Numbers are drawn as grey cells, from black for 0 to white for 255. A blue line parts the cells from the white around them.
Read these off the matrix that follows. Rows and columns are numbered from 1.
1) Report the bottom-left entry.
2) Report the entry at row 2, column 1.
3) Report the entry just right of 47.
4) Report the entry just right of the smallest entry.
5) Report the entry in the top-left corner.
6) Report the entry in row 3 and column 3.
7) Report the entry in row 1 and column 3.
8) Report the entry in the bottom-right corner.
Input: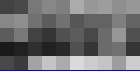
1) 72
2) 135
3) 33
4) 33
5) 66
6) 66
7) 120
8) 204

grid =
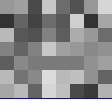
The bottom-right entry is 178
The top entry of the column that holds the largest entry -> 199
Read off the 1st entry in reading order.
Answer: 152
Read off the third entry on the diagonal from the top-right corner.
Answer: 172
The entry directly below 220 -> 214
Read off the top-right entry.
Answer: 214
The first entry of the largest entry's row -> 185
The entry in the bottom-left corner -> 166
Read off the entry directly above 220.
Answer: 122
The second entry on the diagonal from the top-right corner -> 51
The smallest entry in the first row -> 74
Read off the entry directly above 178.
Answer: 100
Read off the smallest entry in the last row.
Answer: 58

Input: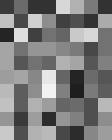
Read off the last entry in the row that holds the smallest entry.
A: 93
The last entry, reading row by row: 157
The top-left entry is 58
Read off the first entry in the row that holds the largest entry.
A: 185
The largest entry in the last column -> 185
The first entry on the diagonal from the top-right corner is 50
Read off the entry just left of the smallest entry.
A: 128
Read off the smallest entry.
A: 30
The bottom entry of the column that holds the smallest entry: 44
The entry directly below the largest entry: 157
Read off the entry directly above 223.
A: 72
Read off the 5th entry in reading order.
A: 215
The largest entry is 242
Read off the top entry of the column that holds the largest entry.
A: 50
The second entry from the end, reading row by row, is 135
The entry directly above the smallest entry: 36
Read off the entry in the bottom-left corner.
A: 201
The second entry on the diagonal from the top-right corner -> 50
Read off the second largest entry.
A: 230
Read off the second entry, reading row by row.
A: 107

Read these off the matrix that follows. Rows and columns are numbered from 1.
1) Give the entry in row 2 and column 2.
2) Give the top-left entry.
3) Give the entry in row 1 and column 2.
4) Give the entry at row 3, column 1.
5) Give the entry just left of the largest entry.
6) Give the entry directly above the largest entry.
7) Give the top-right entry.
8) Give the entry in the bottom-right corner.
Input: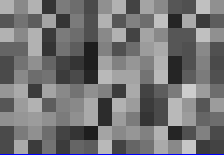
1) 115
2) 178
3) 137
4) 178
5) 123
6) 93
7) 144
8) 67

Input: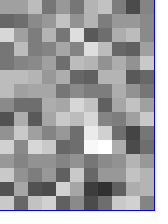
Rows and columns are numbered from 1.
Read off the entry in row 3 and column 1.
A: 215
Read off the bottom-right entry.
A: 132
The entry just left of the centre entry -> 166
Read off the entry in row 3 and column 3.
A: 125
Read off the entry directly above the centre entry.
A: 138
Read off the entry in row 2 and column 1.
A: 103
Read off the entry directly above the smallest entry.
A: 152
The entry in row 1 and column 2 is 160
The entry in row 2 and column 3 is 138
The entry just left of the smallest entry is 61
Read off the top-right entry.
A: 132
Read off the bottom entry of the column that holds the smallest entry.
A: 110
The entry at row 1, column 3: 188
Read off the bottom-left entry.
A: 201
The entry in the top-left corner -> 160
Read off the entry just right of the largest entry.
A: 173
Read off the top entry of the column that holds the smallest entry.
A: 194
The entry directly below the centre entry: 188
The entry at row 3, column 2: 160
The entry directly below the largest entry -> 138
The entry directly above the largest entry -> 209
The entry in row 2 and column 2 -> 110

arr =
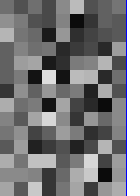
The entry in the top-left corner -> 111
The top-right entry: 117
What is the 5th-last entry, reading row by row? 117
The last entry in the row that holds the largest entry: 111
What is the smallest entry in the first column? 53
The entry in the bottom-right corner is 173
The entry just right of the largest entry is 19
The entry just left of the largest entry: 19
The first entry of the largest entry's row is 97
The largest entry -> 222
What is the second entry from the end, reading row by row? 151
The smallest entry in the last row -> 53
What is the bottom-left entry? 165
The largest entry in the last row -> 201
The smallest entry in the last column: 73
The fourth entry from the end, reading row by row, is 165
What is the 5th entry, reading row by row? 138
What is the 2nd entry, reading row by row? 81
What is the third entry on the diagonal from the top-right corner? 67
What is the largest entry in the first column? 181
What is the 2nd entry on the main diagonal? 123
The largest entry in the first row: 187
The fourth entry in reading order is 73
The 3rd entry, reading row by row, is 111

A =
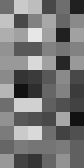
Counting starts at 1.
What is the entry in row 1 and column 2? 202
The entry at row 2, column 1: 195
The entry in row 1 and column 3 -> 189
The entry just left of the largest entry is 161
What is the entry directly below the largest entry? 88
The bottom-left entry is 153
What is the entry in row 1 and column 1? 110
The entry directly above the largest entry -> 130
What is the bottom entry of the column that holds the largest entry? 52
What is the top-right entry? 32
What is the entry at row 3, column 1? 174
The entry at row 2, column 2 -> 72
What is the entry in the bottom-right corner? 96

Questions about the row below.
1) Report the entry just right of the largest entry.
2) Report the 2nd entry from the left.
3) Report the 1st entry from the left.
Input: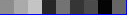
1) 39
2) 170
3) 141

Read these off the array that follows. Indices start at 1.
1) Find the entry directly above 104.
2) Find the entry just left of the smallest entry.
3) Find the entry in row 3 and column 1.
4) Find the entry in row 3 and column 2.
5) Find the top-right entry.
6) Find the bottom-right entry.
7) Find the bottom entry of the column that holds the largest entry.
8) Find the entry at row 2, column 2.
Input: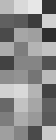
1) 209
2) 159
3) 74
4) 166
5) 52
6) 202
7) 74
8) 90

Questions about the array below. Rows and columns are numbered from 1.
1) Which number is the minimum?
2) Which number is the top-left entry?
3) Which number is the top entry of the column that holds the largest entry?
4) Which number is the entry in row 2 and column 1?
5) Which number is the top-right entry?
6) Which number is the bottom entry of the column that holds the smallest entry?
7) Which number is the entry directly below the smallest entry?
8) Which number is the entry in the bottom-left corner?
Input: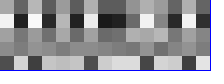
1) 26
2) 168
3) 183
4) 242
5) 100
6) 205
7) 106
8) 78
